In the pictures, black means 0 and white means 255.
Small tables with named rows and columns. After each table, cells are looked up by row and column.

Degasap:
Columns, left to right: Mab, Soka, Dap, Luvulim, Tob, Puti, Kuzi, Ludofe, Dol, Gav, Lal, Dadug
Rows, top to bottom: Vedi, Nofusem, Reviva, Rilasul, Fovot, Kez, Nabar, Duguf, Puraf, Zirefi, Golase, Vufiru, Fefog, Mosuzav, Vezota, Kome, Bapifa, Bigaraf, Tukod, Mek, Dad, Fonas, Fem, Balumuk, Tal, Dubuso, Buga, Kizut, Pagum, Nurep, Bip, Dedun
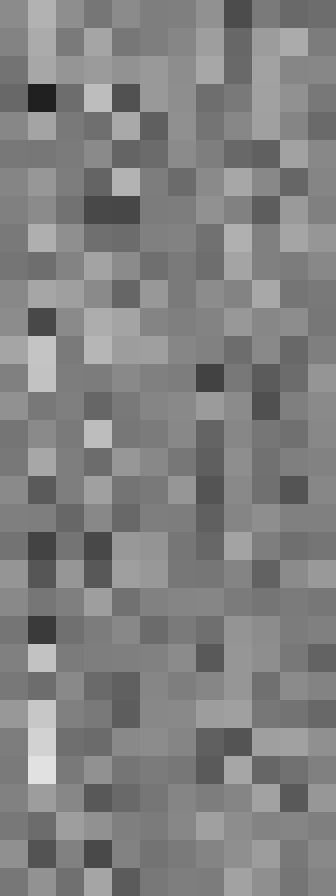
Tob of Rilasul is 81
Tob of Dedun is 91
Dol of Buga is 84
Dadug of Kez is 136
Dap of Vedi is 142
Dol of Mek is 163
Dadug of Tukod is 128
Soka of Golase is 166
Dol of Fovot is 135
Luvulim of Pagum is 88
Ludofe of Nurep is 160
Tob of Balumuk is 127
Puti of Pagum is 118
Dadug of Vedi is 109
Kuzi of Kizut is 119
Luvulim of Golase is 138
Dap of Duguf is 114
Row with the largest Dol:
Puraf

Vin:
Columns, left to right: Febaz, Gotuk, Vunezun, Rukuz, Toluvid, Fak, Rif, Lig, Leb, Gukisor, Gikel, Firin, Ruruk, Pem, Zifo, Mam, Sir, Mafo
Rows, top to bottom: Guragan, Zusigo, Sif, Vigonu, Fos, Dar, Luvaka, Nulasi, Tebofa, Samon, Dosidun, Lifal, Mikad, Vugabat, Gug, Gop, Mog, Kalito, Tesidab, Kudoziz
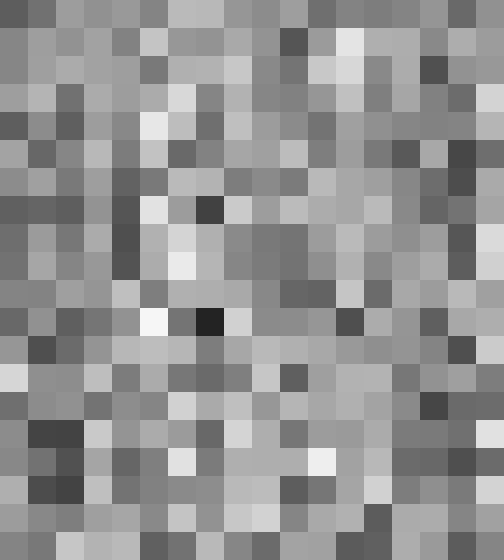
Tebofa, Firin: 156
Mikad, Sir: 79
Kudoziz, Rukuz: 179
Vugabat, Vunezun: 141
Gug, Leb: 191
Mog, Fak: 127
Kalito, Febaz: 175
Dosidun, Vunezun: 159
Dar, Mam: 168
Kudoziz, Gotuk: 120
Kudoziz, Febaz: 132
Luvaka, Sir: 77
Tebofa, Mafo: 218
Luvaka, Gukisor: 138
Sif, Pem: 137
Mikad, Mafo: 203
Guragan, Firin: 111

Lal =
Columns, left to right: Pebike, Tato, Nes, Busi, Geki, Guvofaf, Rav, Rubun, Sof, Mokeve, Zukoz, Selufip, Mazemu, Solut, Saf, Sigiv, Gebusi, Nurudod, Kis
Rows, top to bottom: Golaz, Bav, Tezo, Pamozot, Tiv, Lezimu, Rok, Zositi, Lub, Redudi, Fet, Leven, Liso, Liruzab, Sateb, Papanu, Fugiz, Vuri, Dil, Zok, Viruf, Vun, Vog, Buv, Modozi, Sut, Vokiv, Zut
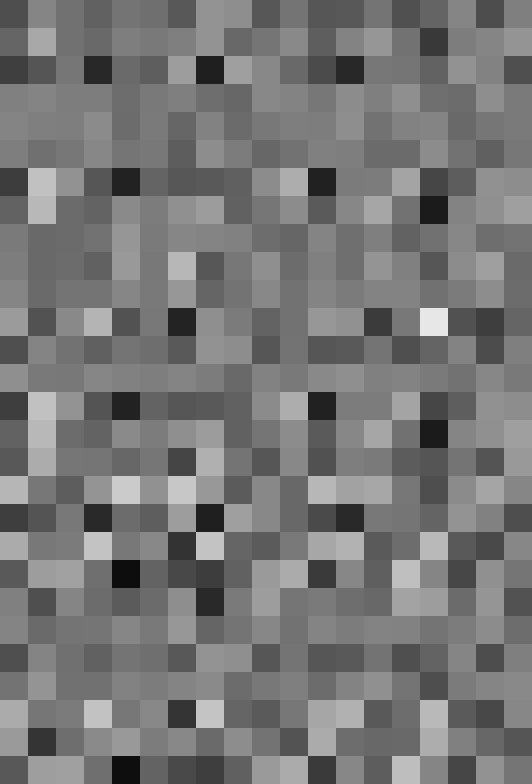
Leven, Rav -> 35
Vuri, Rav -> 199
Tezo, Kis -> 79
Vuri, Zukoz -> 104
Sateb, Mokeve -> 139
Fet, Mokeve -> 136
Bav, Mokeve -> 117
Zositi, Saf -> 114
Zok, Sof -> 101
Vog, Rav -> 151
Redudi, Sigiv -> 86
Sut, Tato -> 118
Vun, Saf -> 163
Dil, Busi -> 41
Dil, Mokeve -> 136
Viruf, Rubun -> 61
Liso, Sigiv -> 100
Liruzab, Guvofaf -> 126

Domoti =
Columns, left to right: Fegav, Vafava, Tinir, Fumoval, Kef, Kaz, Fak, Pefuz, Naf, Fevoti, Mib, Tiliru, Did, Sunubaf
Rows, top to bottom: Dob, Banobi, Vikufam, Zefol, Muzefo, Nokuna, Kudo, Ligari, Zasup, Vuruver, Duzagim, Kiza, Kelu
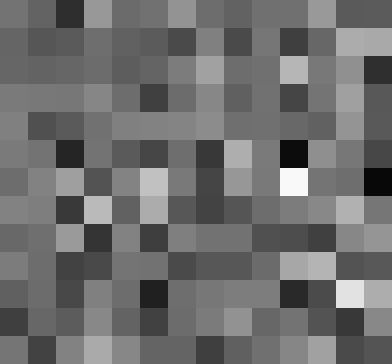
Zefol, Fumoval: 134
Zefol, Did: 160
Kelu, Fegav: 117
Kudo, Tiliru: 116
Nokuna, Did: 119
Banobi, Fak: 74
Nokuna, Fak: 110

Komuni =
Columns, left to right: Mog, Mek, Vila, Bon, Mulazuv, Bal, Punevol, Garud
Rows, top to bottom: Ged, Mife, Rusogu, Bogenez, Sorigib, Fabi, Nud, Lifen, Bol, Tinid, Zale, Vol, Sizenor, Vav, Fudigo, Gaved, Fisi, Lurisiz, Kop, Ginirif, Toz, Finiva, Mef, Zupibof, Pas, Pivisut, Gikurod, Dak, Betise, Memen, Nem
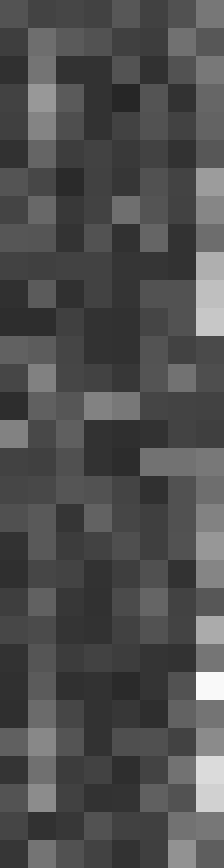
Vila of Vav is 70
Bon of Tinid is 66
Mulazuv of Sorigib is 66
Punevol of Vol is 82
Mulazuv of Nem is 50
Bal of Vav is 84
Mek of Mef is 75

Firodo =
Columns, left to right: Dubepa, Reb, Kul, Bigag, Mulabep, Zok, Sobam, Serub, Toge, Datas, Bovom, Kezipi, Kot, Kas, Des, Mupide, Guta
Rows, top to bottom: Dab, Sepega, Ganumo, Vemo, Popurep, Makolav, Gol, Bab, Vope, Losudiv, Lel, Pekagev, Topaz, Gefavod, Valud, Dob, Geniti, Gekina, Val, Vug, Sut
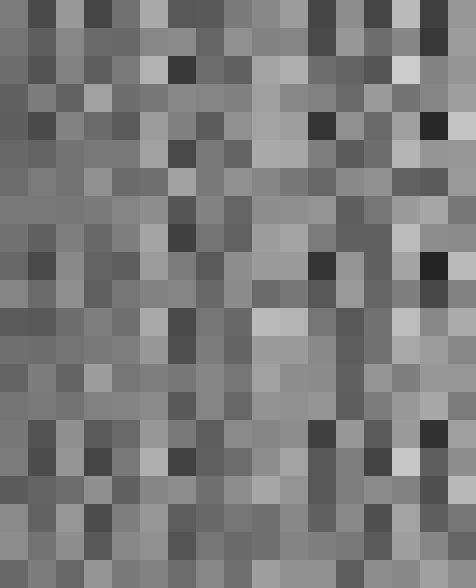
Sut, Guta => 141
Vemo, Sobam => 136
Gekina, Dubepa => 91
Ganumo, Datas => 163
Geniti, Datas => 141
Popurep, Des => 159
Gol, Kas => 144
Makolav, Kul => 115
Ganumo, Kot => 99
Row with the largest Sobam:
Gol

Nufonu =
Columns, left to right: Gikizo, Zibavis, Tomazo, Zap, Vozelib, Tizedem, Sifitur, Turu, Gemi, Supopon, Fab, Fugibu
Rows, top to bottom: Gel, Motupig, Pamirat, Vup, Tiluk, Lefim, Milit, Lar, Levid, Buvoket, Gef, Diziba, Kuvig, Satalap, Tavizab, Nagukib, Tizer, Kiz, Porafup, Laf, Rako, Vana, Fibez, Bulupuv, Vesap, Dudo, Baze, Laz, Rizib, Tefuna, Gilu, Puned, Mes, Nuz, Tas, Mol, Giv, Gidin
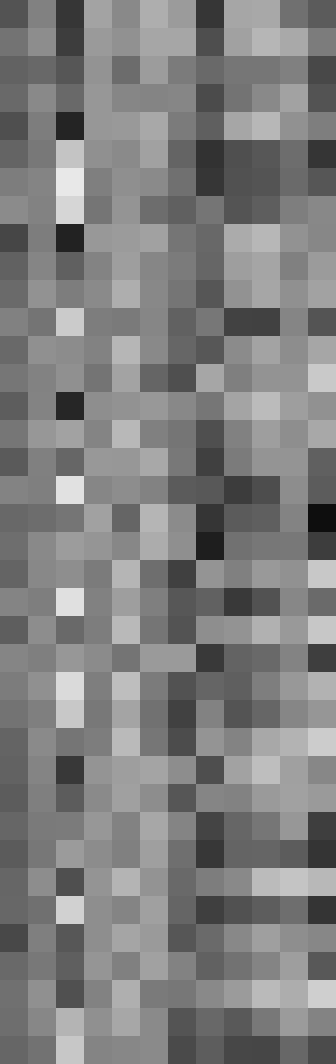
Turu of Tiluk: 95
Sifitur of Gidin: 74
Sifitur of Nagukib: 117
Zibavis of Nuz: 127
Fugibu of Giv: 131
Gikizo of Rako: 100
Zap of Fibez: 125
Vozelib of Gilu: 128
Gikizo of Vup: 105
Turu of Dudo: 130
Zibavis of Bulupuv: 127
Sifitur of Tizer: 120
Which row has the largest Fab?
Puned

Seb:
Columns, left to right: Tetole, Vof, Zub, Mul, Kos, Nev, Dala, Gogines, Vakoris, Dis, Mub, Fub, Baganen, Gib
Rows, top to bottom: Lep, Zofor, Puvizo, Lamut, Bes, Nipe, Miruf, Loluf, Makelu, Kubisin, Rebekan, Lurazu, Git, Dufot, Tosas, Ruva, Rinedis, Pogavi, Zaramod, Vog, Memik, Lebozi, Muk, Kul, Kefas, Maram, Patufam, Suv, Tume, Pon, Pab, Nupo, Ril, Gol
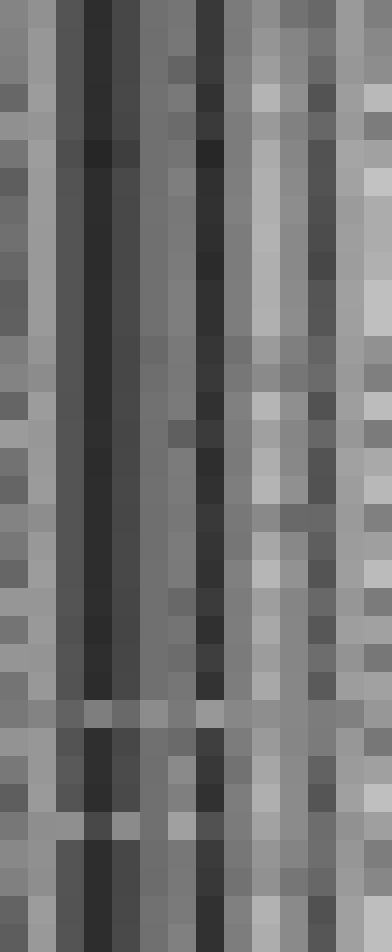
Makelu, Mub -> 137
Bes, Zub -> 84
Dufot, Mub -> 118
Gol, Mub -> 138
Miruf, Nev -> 112
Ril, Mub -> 138
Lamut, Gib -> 185
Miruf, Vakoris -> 126
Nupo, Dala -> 120
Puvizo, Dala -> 100
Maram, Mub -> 135
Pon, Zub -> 143
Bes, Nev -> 112
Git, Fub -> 100
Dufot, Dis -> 138
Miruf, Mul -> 45
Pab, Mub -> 132
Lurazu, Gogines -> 49

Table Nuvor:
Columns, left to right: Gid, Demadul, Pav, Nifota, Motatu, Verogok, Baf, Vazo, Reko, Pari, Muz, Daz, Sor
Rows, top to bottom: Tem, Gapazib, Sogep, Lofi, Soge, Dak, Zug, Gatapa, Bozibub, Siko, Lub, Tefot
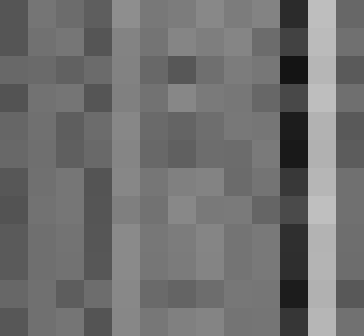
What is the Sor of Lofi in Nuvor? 111
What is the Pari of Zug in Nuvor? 116
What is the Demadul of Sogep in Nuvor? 106
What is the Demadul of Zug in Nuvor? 112
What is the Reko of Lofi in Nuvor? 119
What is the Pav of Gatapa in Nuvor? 118
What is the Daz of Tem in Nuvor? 190
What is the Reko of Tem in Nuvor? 124
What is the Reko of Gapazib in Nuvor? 133
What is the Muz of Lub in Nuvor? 28
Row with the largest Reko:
Gapazib

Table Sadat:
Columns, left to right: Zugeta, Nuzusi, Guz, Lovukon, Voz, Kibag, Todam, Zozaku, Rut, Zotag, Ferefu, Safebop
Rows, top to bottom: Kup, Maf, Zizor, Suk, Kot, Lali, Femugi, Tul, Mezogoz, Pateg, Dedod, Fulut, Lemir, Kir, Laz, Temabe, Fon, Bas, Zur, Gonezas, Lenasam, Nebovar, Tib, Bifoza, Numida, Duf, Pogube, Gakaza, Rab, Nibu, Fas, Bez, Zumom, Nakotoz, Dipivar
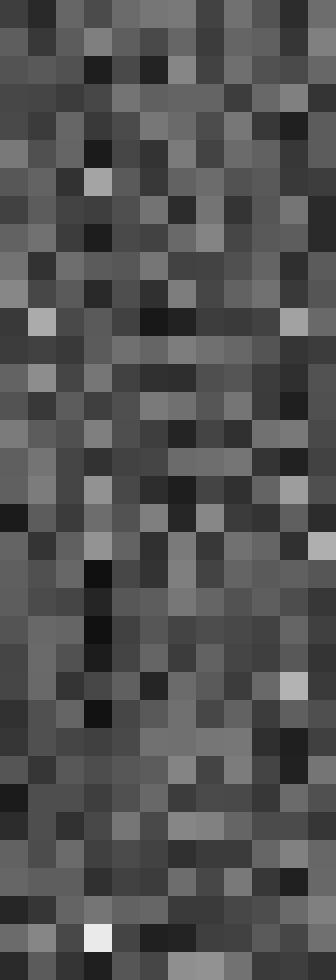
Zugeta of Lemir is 60
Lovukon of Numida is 71
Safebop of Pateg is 91
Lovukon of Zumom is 117
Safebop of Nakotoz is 112
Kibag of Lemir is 101
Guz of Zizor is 81
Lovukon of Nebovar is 37
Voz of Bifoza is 68
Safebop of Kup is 109
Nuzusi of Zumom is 54
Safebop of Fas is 103
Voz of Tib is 65
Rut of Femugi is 82
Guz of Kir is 69
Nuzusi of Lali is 80
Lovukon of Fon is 50
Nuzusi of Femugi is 99
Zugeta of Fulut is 57
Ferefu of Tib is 101
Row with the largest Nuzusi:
Fulut

